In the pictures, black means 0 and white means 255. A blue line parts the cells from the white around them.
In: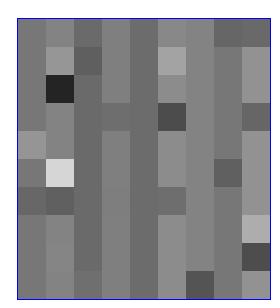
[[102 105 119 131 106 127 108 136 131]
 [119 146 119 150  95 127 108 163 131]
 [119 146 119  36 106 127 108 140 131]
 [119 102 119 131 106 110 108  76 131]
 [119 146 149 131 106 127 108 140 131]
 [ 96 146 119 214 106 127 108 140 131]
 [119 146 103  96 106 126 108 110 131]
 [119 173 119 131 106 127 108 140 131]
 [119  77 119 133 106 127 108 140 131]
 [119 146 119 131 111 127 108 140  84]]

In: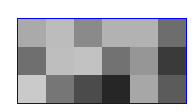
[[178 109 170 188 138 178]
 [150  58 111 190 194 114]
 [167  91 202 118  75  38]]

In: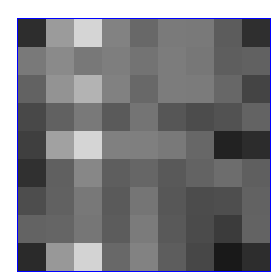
[[ 92  47  45 155 213 130 104 122 121]
 [ 94  97 121 138 120 126 115 124 119]
 [103  68  98 147 179 129 104 124 123]
 [ 82  99  72  97 121  90 116  86  76]
 [ 34  44  63 161 213 128 127 121 103]
 [109  95  48  96 135  94 102  89  99]
 [ 78  98  77  97 120  90 117  87  76]
 [ 59  99  99 101 118  92 123  89  75]
 [ 25  45  42 152 211 104 130  93  71]]

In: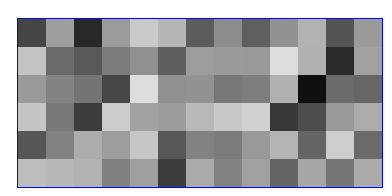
[[ 84 154  69 158  40 155 202 182  92 141  95 146 178]
 [ 42 160 195 106  89 124 144  94 157 154 153 220 176]
 [107 102 154 131 116  70 221 144 146 119 125 176  15]
 [153 172 197 119  61 204 162 156 185 200 209  56  76]
 [205 106  86 130 173 158 198  87 130 123 153 180 101]
 [118 171 189 183 178 128 159  60 170 130 160 101 166]]

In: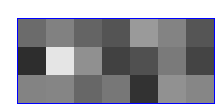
[[131  85 107 129 100  84 154]
 [122  68  45 229 144  65  80]
 [145 134 131 133 103 119  50]]

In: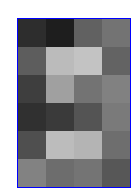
[[ 97 115  45  30]
 [195  99  93 187]
 [115 129  62 160]
 [ 84 122  48  58]
 [180 110  79 188]
 [116  87 130 109]]

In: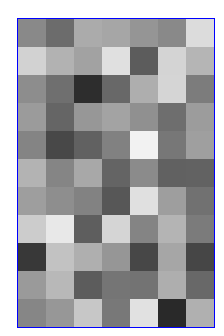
[[137 220 137 108 171 166 149]
 [212 181 210 178 162 224  92]
 [213 124 141 111  45 104 174]
 [110 156 155 101 151 163 144]
 [119 159 132  72  97 129 242]
 [ 97  98 179 133 168 100 139]
 [158 113 158 142 130  87 224]
 [180 123 204 232  94 213 132]
 [166  70  56 194 175 150  71]
 [174 104 154 184  92 117 115]
 [ 41 176 134 151 199 120 225]]

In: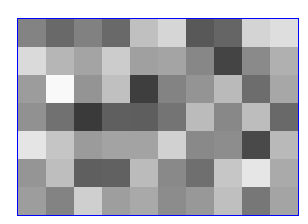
[[212 222 131 105 129 105 192 214  88 101]
 [138 176 218 182 164 204 160 164 135  68]
 [109 167 156 249 148 192  62 131 148 186]
 [189 105 145 113  58  95  94 116 187 136]
 [ 73 185 229 197 155 163 163 209 137 141]
 [230 170 149 190  95  97 187 137 111 198]
 [119 164 157 131 207 158 169 140 152 191]]
